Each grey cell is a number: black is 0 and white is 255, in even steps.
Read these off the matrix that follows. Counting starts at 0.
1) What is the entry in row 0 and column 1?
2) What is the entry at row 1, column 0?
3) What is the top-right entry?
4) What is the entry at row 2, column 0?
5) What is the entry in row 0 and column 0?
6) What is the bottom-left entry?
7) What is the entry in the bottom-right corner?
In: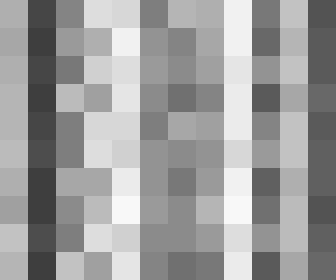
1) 70
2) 167
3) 83
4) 175
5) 175
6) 181
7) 104

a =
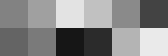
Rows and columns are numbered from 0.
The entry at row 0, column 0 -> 130
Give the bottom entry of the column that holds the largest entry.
234
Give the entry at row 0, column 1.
160
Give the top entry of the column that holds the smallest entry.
227

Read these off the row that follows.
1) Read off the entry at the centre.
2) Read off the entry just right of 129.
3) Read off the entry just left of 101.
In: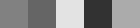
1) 227
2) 101
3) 129

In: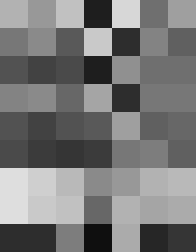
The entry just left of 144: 30
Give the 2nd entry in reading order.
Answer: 152
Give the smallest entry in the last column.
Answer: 53
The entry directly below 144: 45
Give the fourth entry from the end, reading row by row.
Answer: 15
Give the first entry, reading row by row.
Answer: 178
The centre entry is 89
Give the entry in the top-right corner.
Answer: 159
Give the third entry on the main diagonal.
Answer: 74
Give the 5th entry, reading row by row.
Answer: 215
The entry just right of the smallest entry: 171
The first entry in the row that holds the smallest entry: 45

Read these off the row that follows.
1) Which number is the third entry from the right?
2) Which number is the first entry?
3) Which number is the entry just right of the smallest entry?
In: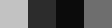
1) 44
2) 194
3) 110

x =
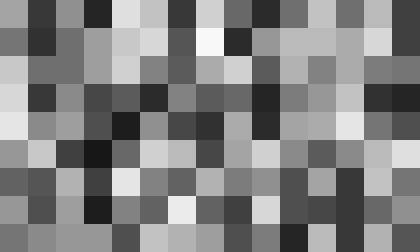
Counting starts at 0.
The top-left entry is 164
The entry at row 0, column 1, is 56
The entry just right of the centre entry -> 171
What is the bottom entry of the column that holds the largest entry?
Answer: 158
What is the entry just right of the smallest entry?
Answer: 104
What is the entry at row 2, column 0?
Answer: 200
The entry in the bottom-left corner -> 117
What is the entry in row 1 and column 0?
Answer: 117
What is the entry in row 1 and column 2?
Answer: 111
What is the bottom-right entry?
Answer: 85
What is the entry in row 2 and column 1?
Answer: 111
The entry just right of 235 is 98
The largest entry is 248
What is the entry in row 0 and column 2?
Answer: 144
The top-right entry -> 64
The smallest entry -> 23
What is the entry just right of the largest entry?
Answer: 43
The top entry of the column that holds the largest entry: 208

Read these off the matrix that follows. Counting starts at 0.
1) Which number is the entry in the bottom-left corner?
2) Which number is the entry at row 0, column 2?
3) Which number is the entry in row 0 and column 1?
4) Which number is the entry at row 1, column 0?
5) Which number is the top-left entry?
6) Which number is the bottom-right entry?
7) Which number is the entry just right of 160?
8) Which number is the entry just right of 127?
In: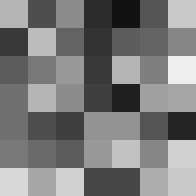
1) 216
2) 140
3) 78
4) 57
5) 180
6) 201
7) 166
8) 238

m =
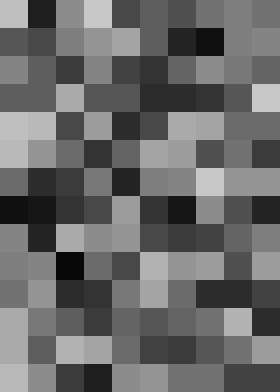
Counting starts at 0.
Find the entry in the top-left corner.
191
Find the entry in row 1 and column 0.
86
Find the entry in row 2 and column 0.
132
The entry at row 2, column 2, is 59
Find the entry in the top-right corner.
114
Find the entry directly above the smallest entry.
170
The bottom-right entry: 66
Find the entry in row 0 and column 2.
140
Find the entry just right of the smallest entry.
107
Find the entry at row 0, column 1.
30
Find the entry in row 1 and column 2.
126
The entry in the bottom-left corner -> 185
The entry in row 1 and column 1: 72
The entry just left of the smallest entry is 132
